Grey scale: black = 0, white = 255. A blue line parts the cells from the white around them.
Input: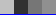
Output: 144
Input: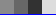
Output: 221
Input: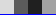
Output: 162
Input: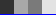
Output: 227
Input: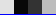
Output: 189
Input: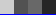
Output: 38
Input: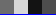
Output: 77
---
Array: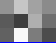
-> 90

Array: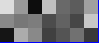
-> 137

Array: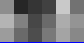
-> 180

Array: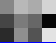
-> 69

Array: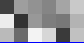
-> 236

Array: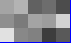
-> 143
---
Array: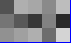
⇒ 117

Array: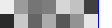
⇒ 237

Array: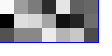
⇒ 2

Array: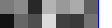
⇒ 123

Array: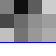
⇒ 71

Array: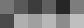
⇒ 118

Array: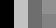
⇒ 1

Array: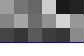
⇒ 132
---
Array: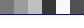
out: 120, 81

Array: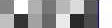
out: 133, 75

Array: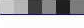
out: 202, 123

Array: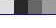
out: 221, 156

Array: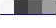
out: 246, 157

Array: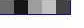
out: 107, 66

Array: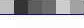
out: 191, 161
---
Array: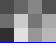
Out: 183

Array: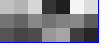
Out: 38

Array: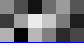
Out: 71

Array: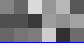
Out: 109

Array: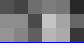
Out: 54

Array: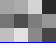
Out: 70

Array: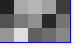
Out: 135

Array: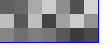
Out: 74
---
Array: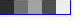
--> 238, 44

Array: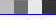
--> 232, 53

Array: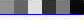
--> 221, 9

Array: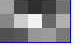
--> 241, 47

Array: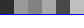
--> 191, 46

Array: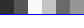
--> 249, 46

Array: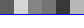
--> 213, 56

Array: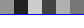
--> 204, 33
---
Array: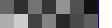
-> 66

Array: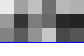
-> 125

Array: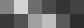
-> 160

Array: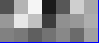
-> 193

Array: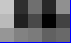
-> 73

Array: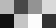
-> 252

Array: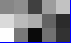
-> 172

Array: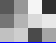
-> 218

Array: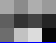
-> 67

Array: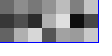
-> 43
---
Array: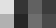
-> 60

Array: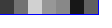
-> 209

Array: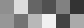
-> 115

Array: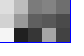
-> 245

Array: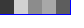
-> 56

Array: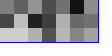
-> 176

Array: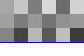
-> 68

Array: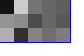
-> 175

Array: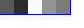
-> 89
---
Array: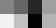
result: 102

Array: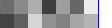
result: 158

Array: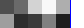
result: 211

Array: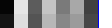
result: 122

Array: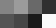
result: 155

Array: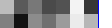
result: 82
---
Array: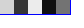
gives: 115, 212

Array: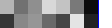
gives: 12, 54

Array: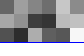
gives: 139, 81

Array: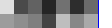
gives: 106, 156

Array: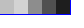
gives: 30, 191

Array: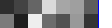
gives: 93, 123

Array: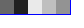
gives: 147, 103

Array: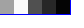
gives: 4, 162

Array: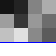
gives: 173, 193
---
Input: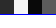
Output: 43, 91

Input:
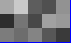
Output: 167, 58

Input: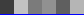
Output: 61, 181

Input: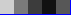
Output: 207, 87

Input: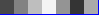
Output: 72, 170

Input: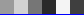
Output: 155, 63

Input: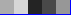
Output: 172, 151

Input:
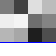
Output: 124, 78
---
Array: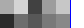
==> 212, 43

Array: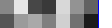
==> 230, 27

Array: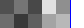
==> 225, 57

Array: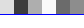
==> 249, 60

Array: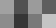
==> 196, 54

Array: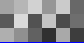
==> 218, 48

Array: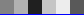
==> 237, 32

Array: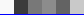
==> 249, 59

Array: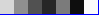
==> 251, 14

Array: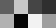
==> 242, 6
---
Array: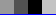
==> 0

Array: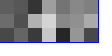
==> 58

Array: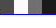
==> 112

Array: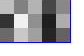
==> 160

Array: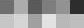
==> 160

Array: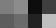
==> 34
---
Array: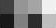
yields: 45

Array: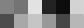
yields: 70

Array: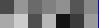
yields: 59

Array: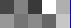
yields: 102

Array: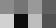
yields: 190

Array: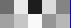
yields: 150

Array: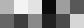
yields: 75

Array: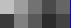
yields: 44

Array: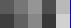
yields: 56
